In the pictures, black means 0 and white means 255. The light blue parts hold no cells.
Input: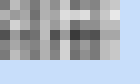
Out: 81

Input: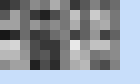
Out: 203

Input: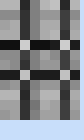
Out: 181

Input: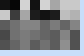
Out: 92

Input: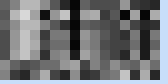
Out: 77

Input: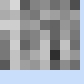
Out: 120

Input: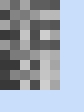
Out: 56

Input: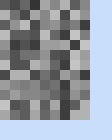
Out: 125
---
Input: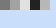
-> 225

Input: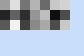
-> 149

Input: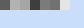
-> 62

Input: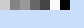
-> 103

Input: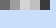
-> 212

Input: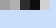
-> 45

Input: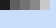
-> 115

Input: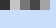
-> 119
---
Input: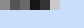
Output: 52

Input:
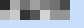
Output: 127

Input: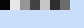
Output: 198

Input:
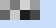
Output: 101

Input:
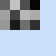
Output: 161

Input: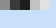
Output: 225
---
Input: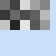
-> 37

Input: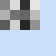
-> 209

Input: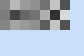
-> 165

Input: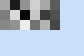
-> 146

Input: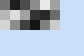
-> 140

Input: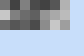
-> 86

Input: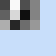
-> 38

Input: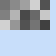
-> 150

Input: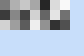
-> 158

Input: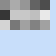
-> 120
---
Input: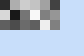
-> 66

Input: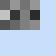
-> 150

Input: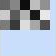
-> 144

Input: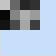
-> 49

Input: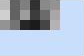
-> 147

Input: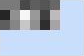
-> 103

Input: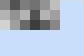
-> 190

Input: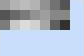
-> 84

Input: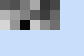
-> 70
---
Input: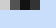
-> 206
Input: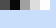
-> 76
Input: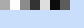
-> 171
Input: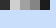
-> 47
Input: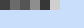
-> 64
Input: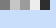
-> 123
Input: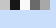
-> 197
